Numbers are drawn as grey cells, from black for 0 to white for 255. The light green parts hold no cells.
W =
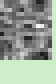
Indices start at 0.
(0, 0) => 166
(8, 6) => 150
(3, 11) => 129
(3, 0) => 68
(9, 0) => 135
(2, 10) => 79
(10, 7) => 95
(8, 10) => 189
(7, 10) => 119
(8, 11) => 165
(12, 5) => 155
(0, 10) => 44
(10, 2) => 107
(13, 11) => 46
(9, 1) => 147
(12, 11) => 114
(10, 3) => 127
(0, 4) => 118
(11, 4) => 185
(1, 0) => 186
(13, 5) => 208
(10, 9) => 143
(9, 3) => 137
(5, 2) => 178
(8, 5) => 150
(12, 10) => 113
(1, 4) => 108
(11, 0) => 84
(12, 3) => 133
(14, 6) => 114
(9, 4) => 155
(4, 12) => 201
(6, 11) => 143
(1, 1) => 119
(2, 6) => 138
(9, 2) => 155
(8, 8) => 140
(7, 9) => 130
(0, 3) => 103

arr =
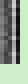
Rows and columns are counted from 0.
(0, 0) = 112
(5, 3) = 161
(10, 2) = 61
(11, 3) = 166
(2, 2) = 68
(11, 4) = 18
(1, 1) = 62
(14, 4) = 28
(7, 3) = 170
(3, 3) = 195
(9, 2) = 92
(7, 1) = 86
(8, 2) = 60
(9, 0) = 111
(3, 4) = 35
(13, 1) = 63
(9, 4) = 45
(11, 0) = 126
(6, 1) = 77
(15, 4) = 32
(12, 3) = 177
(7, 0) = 126

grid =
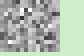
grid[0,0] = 179
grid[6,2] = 198
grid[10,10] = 145
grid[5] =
[144, 127, 195, 108, 116, 216, 157, 196, 96, 169, 108, 133, 149, 200, 207]
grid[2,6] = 75
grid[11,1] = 145
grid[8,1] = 112
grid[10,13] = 179
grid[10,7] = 222
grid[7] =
[183, 140, 179, 199, 156, 99, 132, 210, 196, 141, 135, 214, 171, 176, 168]
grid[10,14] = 151
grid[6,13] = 205
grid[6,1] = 150
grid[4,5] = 55
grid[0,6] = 176
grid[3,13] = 69
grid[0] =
[179, 145, 158, 107, 74, 192, 176, 146, 97, 217, 97, 168, 136, 198, 188]
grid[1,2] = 147
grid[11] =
[150, 145, 111, 147, 142, 148, 134, 188, 175, 210, 138, 140, 96, 132, 181]
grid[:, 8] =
[97, 116, 160, 208, 194, 96, 147, 196, 170, 165, 192, 175, 166]
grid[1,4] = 164
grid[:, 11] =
[168, 94, 132, 147, 186, 133, 136, 214, 161, 66, 212, 140, 177]
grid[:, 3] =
[107, 125, 174, 188, 174, 108, 173, 199, 139, 125, 210, 147, 156]
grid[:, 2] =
[158, 147, 208, 126, 110, 195, 198, 179, 186, 109, 250, 111, 148]
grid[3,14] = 94
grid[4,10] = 136
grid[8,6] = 147
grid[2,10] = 132
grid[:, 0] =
[179, 145, 166, 155, 177, 144, 155, 183, 96, 88, 166, 150, 179]
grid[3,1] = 234

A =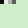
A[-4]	13
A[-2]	177
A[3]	94

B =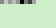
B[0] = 137
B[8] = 162
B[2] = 153

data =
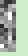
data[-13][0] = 138
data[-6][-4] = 96
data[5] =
[179, 154, 172, 125]
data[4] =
[152, 150, 253, 116]
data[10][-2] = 191
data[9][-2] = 224
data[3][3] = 77
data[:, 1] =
[54, 63, 105, 185, 150, 154, 176, 55, 113, 90, 142, 104, 167]
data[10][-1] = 132
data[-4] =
[142, 90, 224, 58]
